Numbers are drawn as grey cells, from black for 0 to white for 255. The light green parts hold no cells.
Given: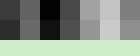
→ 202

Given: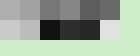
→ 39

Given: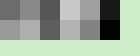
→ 131

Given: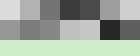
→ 39

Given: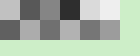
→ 118

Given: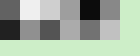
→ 114

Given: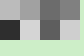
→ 94
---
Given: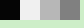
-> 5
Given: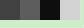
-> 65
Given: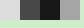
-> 220
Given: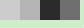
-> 204
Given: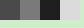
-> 74
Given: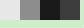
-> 231
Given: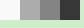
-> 249
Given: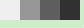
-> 239
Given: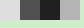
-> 222
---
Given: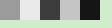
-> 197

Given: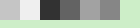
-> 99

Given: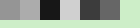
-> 208

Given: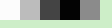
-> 3

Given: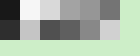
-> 163

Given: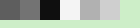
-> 244

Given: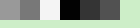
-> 2

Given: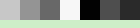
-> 247

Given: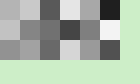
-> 229

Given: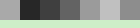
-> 99
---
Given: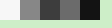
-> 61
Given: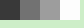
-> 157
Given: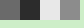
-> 232
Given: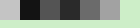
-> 84
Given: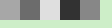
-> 223
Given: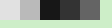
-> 23
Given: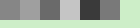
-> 106
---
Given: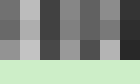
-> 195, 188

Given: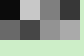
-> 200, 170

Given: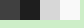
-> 249, 215

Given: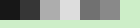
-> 221, 173

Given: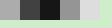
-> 221, 172

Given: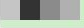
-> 197, 176

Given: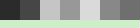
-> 218, 197

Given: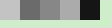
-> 195, 171

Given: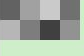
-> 202, 182
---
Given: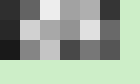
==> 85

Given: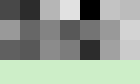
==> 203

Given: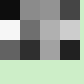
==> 33

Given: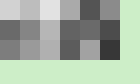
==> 55

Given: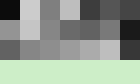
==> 55

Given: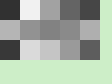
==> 93
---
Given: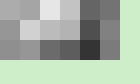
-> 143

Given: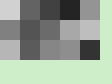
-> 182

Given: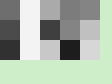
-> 49

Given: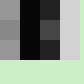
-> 150

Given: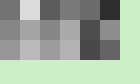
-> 150

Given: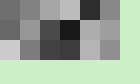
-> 203

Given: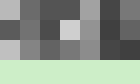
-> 192

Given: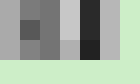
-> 170
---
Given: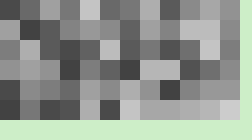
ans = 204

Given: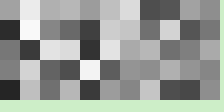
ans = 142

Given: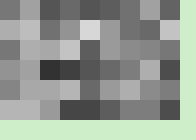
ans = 77

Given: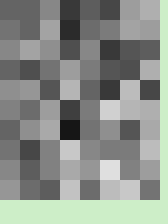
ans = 115

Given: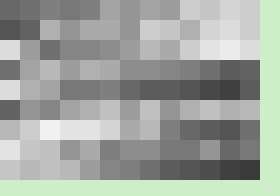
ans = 58

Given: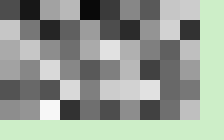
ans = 191

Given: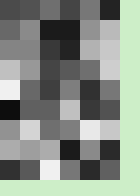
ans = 96

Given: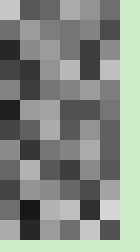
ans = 81
